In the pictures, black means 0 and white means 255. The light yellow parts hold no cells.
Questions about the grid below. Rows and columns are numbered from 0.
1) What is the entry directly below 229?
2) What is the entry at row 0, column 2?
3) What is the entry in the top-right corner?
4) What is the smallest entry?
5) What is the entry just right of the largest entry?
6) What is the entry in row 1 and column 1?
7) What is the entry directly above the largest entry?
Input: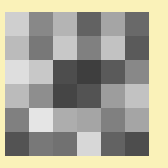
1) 120
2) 180
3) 105
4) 62
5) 173
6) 120
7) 142

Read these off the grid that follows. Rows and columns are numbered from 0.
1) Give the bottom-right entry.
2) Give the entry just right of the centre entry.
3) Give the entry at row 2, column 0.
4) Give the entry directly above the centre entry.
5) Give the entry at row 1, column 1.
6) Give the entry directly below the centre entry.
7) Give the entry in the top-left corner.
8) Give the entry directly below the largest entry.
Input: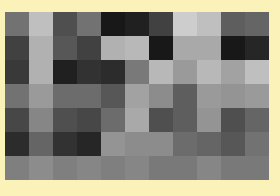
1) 121
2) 140
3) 57
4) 121
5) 177
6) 169
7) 114
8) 169

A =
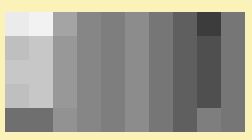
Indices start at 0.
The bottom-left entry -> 111
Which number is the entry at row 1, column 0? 191
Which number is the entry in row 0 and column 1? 242
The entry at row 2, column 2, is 152
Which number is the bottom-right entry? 118
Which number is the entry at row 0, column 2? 164
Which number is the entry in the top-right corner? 118
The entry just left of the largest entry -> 235
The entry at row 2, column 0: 199
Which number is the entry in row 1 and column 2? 152
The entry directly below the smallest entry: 79

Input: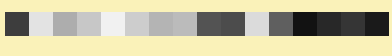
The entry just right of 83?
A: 76
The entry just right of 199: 241
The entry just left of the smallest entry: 95

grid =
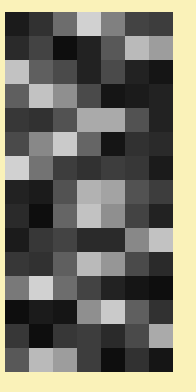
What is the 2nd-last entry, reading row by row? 49
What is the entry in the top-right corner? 61
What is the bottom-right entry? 21
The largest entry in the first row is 209
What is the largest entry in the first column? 209
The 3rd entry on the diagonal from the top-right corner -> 74
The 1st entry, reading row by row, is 27
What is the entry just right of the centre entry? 163
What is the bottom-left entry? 88
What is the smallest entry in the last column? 14
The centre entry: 178
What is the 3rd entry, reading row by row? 109
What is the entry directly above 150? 42
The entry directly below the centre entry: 194
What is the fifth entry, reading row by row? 128
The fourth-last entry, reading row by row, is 61
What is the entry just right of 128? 67
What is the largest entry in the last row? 186
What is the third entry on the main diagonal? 74
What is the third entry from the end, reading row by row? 14
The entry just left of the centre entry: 82
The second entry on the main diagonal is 67
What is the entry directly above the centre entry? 49

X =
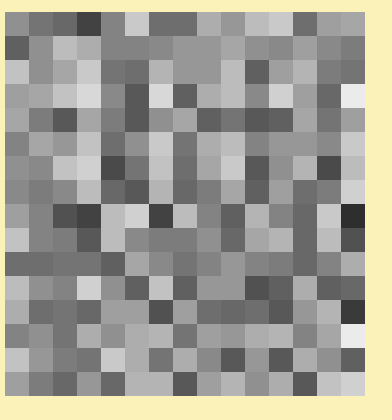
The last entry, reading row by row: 208
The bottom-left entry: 159
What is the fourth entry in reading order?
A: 66
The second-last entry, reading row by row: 194
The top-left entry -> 144
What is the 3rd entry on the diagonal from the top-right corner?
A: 180
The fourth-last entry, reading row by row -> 173
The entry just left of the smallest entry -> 201
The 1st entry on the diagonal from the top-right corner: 166
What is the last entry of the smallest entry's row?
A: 46
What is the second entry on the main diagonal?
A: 144
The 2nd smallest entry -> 58
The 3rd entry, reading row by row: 104
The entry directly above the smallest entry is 208

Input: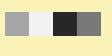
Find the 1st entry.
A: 165
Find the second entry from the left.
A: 242
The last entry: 121

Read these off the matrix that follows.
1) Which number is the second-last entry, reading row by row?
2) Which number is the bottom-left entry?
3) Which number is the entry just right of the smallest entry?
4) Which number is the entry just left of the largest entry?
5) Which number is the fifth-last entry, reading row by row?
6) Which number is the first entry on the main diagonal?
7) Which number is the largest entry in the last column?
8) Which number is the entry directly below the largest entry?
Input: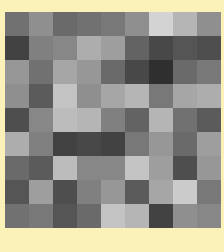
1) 143
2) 113
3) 106
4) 143
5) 195
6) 113
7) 173
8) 72
